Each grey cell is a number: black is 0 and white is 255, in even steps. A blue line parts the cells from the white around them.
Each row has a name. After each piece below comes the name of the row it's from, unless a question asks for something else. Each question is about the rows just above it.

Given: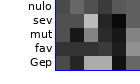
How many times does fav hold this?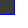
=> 1
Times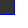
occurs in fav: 3
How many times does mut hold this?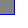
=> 2
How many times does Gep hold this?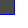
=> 1
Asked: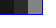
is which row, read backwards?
mut
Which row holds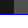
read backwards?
mut

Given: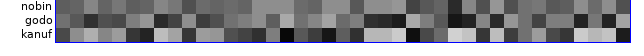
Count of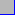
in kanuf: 3
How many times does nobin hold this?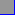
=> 2
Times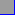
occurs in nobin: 0
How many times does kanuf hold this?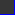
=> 4
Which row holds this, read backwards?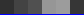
kanuf
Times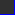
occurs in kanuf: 2

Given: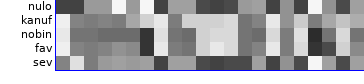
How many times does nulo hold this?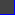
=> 6
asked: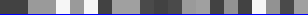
nulo
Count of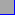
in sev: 0
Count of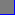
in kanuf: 4
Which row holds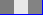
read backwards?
fav

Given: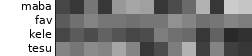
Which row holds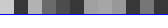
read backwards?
maba
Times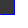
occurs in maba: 4
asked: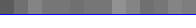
fav
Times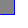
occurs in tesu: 4
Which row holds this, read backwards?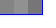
fav
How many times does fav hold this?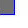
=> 3

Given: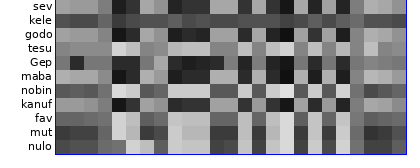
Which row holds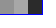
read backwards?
godo
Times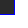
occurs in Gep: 7
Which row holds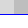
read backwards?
fav
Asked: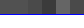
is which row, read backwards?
kele
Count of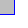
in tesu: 7
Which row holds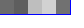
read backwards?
fav
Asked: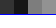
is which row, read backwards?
kanuf

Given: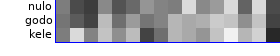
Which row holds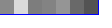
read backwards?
nulo
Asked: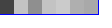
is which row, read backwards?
godo
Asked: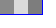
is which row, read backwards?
nulo
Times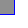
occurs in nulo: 0
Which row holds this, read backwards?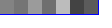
godo

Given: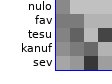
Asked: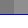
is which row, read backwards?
kanuf
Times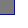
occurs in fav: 2
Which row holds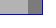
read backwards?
fav
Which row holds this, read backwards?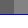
tesu
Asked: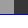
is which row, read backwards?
sev
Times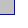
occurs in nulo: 3

